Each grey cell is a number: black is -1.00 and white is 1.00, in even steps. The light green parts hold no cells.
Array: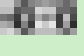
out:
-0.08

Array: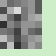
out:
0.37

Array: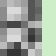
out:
0.10

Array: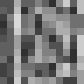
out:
-0.49

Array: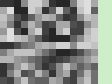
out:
0.52
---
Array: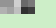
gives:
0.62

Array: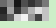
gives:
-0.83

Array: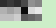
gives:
-0.65

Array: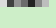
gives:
0.15

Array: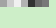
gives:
0.88

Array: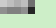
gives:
0.37

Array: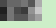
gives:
-0.19
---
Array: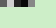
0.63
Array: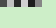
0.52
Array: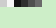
0.93
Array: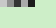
0.12
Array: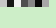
-0.82
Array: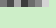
-0.41
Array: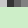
-0.59
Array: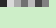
0.70
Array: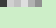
0.63
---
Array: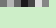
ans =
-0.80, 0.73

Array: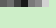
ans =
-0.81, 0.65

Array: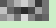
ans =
-0.67, 0.71

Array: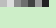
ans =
-0.13, 0.73

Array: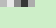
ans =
0.09, 0.82

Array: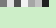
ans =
0.90, 0.90
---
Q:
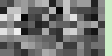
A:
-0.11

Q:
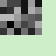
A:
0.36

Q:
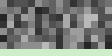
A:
-0.59

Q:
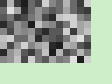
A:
-0.07

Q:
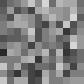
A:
-0.02
